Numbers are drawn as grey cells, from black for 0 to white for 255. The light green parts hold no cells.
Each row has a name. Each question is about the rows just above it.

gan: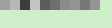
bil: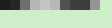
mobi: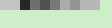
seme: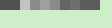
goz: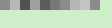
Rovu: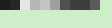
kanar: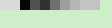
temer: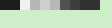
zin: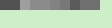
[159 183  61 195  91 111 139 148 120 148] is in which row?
gan
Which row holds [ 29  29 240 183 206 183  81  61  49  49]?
temer
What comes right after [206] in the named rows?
[183]
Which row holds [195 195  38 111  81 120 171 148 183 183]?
mobi
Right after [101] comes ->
[111]
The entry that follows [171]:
[148]

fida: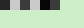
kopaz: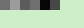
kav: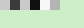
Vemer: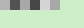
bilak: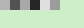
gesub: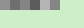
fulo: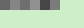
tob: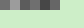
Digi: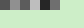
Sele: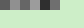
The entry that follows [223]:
[156]
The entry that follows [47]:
[111]
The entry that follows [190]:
[38]

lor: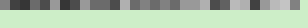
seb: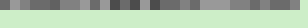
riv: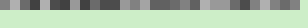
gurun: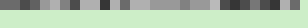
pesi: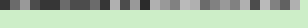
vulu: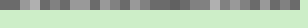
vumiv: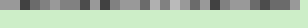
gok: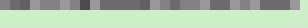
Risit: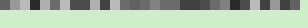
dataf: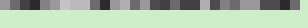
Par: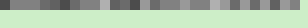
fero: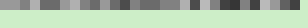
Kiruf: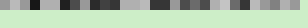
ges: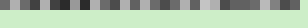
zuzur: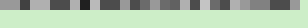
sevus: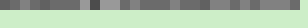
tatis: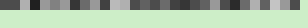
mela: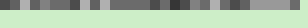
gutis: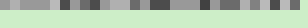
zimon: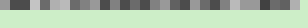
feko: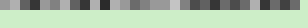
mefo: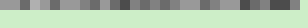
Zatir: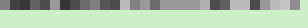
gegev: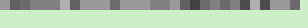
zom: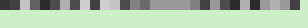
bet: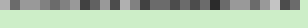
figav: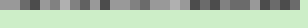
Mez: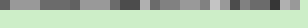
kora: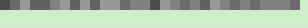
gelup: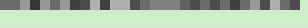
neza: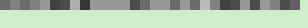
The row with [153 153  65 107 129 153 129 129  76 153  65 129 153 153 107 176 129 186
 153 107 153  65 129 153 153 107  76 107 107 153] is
vumiv
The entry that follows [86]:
[76]
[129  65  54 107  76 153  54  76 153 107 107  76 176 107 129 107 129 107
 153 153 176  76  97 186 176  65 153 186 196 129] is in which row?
lor
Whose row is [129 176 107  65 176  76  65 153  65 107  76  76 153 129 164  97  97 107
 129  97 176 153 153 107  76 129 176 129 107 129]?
riv
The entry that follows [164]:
[97]
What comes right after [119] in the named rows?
[76]

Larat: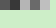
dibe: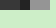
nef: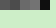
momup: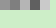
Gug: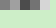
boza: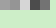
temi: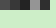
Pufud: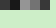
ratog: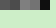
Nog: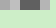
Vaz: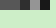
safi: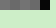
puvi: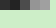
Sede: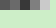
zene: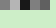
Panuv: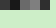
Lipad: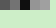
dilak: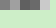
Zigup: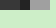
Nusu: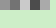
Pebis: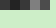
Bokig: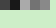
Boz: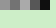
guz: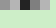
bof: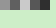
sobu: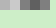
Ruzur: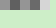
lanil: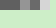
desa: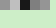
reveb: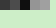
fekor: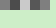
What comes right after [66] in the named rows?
[24]
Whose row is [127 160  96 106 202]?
dilak

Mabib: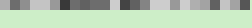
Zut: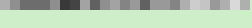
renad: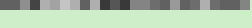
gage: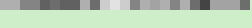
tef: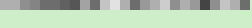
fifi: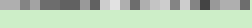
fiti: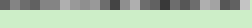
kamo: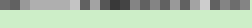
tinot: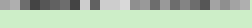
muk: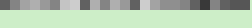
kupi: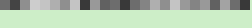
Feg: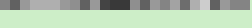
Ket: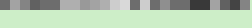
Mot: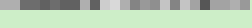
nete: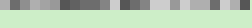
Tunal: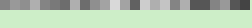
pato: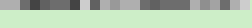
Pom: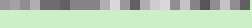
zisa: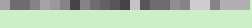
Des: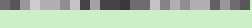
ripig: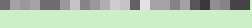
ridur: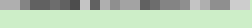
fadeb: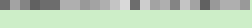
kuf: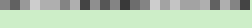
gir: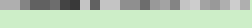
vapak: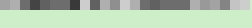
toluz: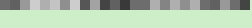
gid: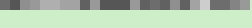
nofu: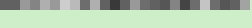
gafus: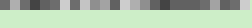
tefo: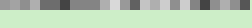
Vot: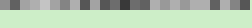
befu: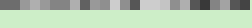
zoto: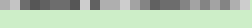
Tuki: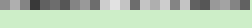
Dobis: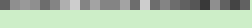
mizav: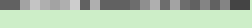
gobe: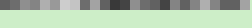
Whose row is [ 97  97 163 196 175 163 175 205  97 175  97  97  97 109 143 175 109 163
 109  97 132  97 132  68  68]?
mizav
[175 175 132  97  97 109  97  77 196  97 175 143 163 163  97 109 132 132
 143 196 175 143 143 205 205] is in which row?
ridur
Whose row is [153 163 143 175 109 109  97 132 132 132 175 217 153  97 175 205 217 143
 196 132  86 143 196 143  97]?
Pom
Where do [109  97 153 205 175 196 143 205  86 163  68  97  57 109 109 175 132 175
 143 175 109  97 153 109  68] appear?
toluz
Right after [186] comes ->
[109]
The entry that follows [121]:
[109]
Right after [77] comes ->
[196]

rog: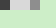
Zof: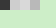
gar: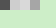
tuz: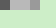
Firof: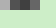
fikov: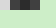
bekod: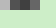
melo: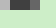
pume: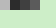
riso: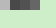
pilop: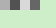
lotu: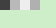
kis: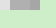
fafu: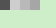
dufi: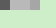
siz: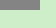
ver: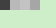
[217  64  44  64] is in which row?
fikov
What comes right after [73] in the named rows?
[82]
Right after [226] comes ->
[176]
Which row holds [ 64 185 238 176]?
lotu
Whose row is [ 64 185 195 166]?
ver
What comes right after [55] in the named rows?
[206]
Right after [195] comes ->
[166]

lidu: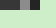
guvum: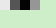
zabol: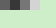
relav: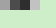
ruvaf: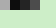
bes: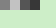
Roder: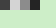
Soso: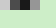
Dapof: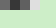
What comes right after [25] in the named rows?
[150]
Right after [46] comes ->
[194]
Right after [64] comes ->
[212]

